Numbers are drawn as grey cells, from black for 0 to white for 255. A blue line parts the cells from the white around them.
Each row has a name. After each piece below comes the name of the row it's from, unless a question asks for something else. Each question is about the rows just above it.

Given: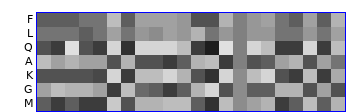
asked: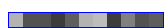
A
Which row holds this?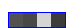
K
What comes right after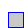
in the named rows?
[82]
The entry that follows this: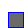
[94]
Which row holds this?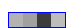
G
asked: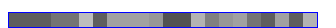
F
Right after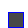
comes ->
[213]

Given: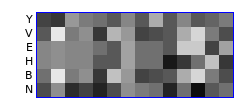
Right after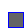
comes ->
[123]
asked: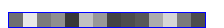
B
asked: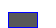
H
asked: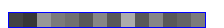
Y

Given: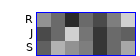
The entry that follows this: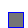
[54]
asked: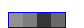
S
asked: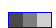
R
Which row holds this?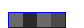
R
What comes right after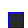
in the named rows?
[106]
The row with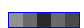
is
R

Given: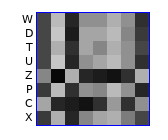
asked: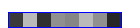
P
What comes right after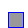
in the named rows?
[48]
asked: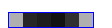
Z

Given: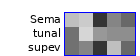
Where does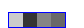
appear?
Sema
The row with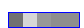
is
tunal
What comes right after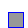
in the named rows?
[142]
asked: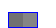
supev
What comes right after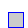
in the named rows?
[52]

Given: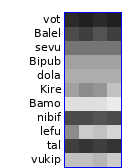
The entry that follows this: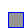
[193]
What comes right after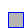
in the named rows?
[203]
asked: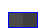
Balel

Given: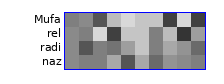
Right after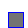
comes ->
[158]
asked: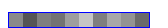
radi
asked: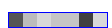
Mufa
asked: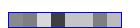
rel
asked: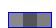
radi
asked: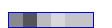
Mufa
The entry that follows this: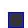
[158]

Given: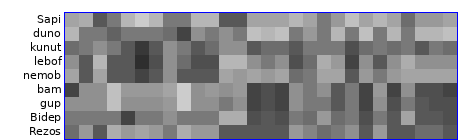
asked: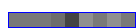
duno
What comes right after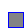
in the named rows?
[109]
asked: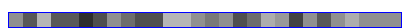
lebof
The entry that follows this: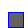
[121]

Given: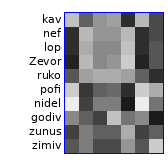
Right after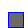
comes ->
[46]
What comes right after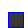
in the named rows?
[96]
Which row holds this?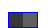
pofi
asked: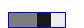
nidel

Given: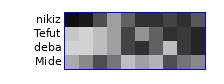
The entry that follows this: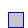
[210]
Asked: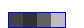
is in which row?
deba
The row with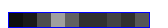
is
nikiz

